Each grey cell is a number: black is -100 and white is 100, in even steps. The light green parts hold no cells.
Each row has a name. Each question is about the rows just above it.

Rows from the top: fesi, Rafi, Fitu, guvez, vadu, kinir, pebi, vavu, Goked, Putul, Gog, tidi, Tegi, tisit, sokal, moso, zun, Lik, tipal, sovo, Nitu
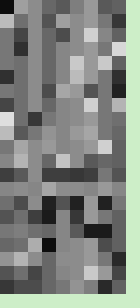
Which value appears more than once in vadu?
[58]
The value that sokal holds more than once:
[-74]
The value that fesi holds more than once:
[-30]
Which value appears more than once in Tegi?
[-51]
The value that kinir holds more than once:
[-62]
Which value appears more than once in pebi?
[-7]
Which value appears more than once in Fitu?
[10]

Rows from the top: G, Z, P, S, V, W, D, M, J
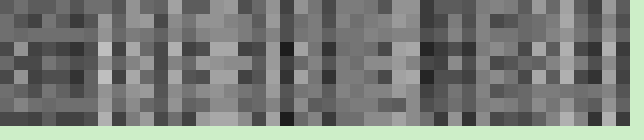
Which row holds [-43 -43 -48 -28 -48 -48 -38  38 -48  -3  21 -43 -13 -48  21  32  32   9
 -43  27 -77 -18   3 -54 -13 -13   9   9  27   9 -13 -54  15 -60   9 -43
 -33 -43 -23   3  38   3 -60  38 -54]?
J
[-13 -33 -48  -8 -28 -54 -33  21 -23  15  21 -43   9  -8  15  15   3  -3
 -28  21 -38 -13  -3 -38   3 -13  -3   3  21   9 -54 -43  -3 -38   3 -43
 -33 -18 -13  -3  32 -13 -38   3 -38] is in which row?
Z
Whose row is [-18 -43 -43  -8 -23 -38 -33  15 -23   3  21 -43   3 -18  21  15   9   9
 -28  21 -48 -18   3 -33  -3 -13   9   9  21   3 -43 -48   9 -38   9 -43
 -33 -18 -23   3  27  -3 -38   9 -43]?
V
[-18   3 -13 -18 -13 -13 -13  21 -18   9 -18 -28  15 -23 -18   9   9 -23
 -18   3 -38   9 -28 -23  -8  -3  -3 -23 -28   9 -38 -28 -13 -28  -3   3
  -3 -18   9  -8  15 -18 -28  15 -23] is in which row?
M
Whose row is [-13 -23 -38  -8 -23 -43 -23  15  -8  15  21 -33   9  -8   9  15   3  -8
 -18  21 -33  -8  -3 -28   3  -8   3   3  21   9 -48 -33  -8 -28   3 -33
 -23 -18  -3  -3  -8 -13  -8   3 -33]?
D
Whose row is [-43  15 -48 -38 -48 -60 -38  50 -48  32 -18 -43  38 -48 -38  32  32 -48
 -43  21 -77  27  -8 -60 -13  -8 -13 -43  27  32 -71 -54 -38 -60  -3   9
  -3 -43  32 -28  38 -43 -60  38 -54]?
S

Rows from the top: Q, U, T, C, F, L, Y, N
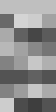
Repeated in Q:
[50]
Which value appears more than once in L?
[-35]
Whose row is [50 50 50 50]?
Q
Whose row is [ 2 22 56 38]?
F
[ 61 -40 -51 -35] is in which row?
N

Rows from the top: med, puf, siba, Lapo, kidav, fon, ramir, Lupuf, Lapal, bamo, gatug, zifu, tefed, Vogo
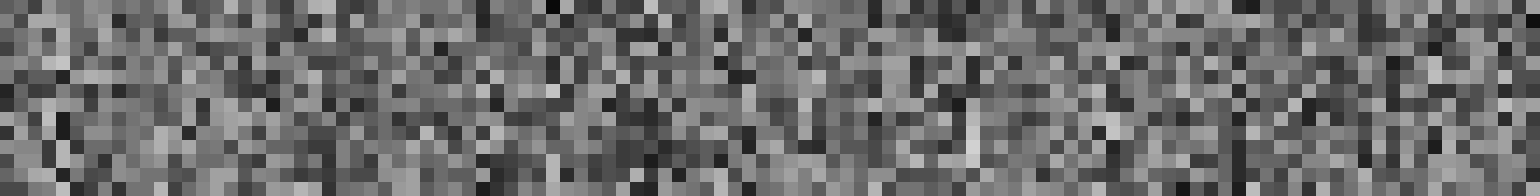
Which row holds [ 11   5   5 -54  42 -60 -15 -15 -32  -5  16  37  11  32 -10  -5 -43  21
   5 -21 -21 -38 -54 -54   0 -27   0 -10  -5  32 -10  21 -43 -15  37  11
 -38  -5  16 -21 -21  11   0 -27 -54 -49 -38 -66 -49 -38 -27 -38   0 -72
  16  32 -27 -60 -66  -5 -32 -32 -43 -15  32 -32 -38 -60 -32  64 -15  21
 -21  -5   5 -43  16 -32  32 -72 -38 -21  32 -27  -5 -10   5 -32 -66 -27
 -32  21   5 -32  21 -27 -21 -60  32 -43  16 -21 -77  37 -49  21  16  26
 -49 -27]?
gatug
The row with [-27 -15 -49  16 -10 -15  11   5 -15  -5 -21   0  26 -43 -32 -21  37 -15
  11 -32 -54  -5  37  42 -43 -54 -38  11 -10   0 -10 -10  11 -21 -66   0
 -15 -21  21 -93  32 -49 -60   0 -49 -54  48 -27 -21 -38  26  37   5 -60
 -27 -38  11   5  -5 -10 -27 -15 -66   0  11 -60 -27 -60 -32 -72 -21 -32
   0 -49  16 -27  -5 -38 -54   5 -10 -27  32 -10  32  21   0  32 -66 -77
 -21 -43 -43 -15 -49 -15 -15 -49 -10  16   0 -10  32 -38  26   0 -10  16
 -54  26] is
med
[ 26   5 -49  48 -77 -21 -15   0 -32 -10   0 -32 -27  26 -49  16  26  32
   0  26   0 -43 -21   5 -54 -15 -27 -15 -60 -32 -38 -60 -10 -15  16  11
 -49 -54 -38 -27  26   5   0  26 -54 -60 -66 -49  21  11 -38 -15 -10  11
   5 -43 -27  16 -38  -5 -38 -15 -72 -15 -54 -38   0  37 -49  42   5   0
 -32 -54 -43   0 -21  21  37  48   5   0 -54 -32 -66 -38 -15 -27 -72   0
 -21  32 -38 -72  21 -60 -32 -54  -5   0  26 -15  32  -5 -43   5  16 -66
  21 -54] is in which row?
Lapal
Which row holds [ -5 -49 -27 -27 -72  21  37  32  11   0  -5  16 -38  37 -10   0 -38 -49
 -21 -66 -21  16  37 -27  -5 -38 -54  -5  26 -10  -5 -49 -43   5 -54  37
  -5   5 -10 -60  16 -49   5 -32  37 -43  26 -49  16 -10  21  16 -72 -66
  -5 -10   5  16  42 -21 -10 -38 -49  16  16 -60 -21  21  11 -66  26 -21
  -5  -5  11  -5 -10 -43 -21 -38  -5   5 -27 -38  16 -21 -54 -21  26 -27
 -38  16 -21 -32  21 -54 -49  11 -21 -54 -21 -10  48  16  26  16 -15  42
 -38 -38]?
fon
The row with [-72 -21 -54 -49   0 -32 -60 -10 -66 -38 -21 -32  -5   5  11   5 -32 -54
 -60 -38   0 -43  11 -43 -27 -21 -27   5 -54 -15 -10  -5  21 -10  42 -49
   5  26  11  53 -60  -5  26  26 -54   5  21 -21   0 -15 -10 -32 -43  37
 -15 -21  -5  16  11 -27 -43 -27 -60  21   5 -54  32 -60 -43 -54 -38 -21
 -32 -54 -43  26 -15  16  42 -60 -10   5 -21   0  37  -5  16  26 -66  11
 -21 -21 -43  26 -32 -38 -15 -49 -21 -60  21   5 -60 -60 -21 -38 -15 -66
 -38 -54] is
ramir
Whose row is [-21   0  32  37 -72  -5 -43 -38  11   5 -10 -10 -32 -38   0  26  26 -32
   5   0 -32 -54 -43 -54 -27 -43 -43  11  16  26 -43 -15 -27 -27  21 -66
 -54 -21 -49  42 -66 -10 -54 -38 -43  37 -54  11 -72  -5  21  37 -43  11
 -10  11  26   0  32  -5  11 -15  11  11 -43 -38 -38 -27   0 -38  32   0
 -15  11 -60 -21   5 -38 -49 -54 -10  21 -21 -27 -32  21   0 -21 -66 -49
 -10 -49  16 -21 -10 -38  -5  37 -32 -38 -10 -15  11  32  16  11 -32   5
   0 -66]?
tefed

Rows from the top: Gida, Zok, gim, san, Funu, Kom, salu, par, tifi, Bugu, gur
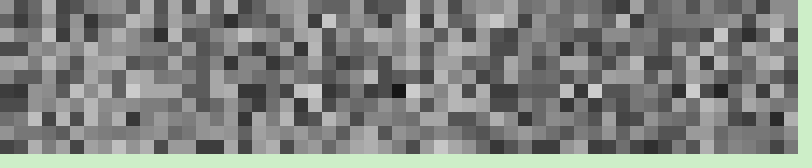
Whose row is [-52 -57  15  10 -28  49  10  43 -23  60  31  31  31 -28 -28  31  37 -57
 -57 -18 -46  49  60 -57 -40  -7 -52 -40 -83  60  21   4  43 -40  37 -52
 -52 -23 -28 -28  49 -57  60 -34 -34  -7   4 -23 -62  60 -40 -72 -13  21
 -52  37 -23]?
salu
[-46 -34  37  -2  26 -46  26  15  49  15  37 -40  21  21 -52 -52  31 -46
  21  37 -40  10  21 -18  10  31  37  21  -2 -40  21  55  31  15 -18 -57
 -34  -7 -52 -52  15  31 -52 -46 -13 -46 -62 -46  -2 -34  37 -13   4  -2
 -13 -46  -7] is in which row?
gur
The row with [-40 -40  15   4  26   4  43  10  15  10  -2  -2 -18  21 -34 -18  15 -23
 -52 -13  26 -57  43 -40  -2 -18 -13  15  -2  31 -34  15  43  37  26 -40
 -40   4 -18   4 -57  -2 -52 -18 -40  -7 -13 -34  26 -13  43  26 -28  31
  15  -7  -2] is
par

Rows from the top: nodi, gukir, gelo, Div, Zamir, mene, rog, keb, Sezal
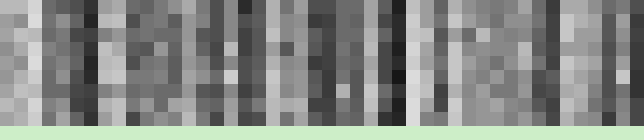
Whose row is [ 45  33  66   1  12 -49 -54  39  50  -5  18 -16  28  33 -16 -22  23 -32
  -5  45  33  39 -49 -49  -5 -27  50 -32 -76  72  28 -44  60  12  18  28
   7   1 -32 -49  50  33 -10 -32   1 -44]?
keb
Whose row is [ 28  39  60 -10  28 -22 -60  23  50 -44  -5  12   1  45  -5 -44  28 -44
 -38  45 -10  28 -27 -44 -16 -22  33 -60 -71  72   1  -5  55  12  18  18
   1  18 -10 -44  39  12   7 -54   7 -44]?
Sezal

